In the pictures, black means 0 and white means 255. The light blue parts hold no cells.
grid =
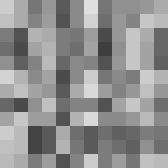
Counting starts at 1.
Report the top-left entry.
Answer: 204
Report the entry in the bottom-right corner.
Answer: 186
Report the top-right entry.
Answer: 171
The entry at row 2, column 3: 131
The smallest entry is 62
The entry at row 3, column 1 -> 124
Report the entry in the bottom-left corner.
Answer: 186
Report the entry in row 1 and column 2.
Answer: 171
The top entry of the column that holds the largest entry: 223
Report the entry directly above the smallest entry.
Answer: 75
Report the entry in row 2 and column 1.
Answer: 192
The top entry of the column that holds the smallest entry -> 118
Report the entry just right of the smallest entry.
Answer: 144
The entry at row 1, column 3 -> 118
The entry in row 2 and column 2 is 171
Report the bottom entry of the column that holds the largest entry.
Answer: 204
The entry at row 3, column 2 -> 82

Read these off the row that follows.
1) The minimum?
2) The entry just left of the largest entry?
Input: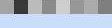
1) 56
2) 139
